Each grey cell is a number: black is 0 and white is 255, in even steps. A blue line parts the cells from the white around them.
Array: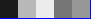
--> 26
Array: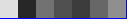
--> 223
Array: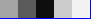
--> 165
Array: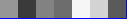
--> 150
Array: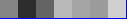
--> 133
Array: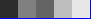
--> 44
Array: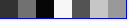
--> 50
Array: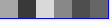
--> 167
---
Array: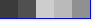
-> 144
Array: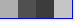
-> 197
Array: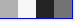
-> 115
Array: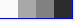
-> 44
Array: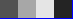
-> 36
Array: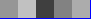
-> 172
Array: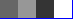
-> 255
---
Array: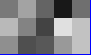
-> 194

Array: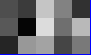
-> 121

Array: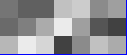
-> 171

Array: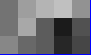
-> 70

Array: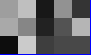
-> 72

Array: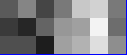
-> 142

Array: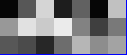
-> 163
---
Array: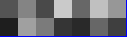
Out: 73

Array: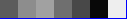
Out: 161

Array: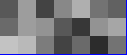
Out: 67

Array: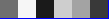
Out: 26

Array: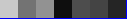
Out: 146

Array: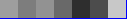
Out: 146

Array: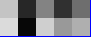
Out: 131

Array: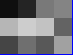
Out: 121
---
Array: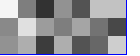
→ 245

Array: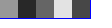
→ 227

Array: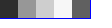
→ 247

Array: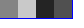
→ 201

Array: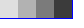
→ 223

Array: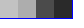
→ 194
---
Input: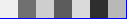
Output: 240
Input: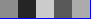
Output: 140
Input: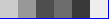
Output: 204
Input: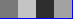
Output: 121
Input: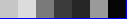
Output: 198
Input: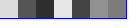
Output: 220
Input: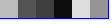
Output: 188
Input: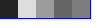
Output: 35
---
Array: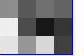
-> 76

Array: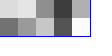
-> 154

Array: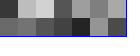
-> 115

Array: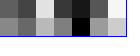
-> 104

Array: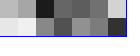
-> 240

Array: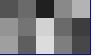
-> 116

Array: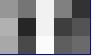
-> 38
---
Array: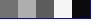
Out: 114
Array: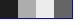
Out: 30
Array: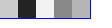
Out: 203
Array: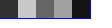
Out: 50
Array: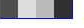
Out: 78
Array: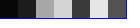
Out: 7
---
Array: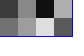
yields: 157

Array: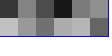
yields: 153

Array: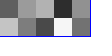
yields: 125

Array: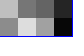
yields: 221

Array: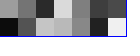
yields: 83

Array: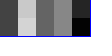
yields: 212

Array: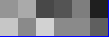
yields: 138

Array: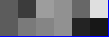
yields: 122
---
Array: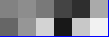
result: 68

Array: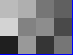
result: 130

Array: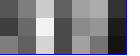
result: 138

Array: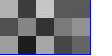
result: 51

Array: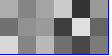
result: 62

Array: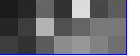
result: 101
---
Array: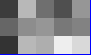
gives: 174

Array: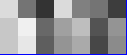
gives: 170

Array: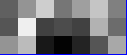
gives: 35

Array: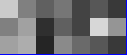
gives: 106

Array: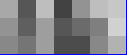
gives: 76

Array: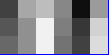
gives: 115
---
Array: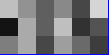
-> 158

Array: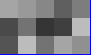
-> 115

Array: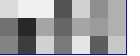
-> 229

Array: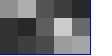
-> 74

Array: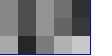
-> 123

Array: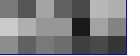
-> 63

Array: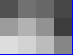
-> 210

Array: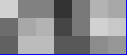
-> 88
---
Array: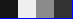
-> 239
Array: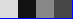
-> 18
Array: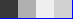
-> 176
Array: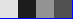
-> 28
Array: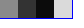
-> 51
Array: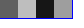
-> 190
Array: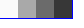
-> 169
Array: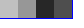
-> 151
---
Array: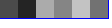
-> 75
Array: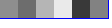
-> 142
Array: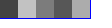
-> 67
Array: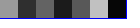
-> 154
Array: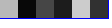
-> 185
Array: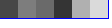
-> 71
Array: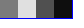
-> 123
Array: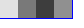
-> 226
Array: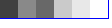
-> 64
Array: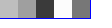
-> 190
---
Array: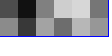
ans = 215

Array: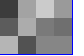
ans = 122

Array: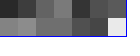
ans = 80

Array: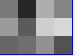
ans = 206

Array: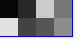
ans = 203

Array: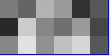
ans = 155

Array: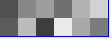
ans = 177
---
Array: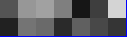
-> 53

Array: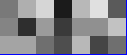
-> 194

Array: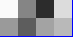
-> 185

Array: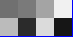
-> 22

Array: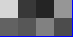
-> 76

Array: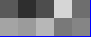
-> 133

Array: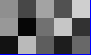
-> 50
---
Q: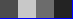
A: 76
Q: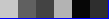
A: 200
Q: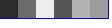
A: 43
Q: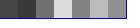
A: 69
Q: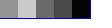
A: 147
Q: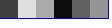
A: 63
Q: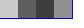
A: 203
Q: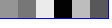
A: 149
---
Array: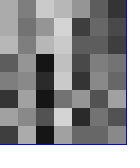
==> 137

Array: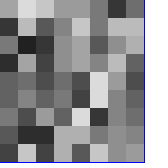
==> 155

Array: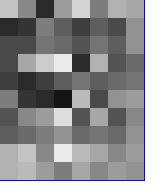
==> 146

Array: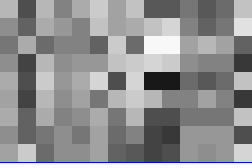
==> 213

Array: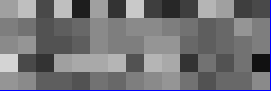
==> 138

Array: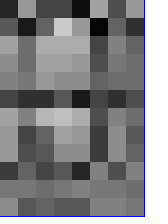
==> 119

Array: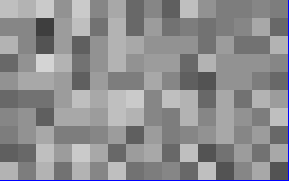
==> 83
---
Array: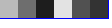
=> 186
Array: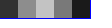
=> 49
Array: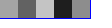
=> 164
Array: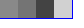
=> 137
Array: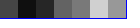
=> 69
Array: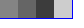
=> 132
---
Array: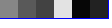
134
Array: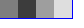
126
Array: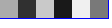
171
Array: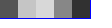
84
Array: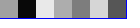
161
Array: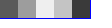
90
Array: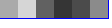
170
